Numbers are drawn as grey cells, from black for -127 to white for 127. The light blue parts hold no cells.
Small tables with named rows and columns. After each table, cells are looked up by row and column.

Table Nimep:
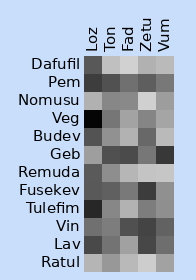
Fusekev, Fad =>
-6
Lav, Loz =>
-54
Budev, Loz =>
-44
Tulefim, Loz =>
-88
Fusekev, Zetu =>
-67
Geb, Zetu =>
-8
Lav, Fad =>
33
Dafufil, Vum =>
58
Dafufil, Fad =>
81
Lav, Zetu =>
-56
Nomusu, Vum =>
29
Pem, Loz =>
-66

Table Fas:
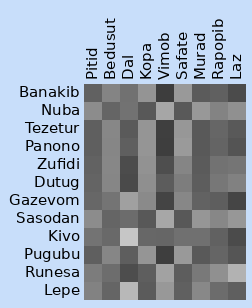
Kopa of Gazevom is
10
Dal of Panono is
-32
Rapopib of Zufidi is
-13
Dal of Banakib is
-14
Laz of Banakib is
-52
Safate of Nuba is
-38
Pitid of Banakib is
-30
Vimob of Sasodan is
39
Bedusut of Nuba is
-26
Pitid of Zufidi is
-29
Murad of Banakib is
-36
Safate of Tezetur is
23
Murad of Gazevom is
-29
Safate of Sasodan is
-39
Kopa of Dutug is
15
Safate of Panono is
26
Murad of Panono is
-38

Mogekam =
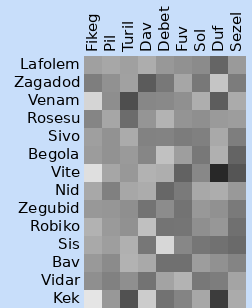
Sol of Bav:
29
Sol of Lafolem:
11
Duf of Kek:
-67
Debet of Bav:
-15
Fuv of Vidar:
51
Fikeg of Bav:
25
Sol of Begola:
-7
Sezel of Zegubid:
-5
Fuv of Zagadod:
38
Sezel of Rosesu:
29
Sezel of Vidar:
36
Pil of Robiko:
26

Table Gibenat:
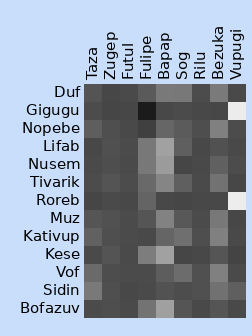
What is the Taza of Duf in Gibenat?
-43
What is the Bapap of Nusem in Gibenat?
27
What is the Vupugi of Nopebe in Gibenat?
-51
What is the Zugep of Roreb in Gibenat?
-53
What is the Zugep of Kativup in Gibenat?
-48
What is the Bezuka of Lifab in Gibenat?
-46
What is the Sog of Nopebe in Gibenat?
-36
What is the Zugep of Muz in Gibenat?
-46
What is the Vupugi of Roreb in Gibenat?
109

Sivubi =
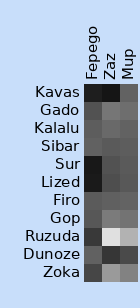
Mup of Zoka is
2
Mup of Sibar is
-34
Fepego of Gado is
-45
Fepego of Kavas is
-97
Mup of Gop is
-12
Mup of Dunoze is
-53
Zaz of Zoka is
26
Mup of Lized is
-39
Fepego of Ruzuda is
-70

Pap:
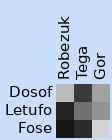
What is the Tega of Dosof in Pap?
-69
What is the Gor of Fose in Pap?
82
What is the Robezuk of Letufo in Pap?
-92
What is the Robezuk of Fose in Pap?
-106
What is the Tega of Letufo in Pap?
-14
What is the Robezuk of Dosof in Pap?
58
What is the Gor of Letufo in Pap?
18
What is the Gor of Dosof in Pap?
33
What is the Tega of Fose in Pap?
-83
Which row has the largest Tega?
Letufo

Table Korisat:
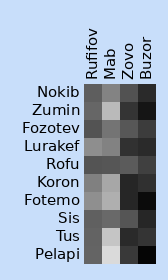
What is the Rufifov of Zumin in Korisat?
-25
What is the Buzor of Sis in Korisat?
-89
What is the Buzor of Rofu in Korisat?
-63
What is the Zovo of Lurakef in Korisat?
-78
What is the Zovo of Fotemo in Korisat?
-89
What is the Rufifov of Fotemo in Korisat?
15
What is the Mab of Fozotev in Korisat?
-11
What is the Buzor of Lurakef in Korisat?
-85
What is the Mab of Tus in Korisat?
69
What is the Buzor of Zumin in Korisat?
-106
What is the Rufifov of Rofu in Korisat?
-43
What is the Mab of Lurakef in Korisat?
2

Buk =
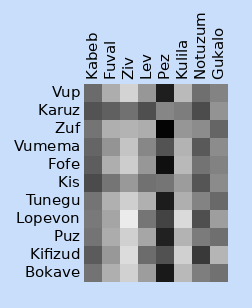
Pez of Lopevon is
-60
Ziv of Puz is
80
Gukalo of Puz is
-16
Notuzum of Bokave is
-1
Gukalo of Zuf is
-26
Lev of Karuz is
-48
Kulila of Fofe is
57
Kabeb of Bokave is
-12
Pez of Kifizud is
-46
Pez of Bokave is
-102
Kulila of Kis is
28

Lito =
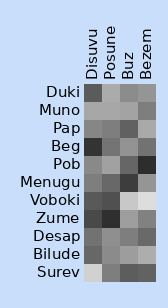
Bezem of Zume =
1
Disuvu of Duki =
-36
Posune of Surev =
-1
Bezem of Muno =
-1
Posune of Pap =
-1
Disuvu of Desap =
-13
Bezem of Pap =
41
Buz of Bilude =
29
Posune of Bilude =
11
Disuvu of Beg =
-76
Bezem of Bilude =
45
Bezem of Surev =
-29
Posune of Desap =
15

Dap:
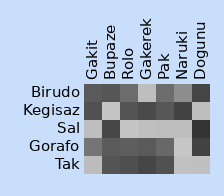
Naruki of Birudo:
13
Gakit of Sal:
62
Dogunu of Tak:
64
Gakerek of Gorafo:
-37
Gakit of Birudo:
-37
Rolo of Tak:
-48
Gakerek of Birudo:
62
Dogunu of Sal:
-76
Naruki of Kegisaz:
-60
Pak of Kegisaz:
-40
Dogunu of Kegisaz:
62
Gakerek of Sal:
63
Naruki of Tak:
65
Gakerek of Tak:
-57
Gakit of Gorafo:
-10
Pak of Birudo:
-19
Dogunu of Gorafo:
-61
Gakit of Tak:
60

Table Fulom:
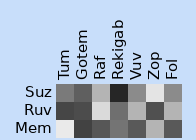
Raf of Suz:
52
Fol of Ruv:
52
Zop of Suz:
100
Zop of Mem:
52
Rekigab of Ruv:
-16
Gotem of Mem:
-61
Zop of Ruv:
-47
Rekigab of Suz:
-89
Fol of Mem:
-38
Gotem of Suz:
-32
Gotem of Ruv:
-51
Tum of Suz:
-5
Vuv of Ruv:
52

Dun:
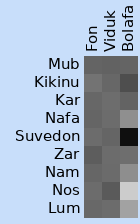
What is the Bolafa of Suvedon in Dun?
-112
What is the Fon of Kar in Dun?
-24
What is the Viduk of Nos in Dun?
-37
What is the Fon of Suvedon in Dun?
-19
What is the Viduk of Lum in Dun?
-19
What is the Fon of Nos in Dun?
-19
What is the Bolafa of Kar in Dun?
-28
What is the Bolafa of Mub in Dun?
-27
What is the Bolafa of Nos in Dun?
76
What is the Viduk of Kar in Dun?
-18
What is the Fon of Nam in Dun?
-25
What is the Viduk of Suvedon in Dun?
-26
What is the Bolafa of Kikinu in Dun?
-49
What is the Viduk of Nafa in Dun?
-19
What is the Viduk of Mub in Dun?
-29
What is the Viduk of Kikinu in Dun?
-24
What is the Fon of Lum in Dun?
-23
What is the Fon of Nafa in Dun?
-26
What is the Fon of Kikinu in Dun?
-12

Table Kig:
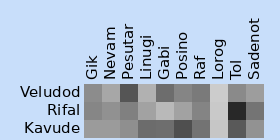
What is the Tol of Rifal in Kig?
-87
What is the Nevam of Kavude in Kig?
27
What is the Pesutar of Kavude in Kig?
15
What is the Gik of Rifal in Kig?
6
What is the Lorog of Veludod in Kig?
76
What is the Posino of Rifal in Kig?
34
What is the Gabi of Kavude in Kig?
-17
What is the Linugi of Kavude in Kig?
-19

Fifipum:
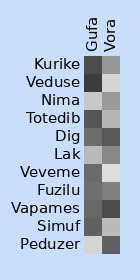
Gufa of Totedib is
-43
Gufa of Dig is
-18
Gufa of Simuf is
-30
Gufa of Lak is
58
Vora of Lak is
8
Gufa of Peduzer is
85
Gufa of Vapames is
-23
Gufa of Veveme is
-21
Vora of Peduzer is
-31
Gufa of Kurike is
-51
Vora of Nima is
26
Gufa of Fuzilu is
-16
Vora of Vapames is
-51
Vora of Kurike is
22
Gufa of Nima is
71
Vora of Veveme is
93
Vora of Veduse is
84
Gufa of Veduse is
-66
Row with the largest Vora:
Veveme

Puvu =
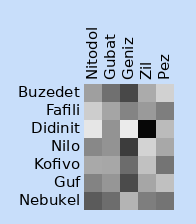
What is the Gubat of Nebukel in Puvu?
-18
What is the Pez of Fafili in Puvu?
-1
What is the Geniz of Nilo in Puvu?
-67
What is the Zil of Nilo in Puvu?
83
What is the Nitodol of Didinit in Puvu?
102
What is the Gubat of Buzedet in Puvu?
-15
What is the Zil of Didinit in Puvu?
-120
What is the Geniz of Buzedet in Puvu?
-55
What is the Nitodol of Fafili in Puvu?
77
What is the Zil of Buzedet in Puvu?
43
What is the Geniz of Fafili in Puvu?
4
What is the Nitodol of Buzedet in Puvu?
31
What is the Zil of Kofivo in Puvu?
65
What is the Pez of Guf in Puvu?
64
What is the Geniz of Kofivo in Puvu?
-19
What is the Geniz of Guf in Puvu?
-52

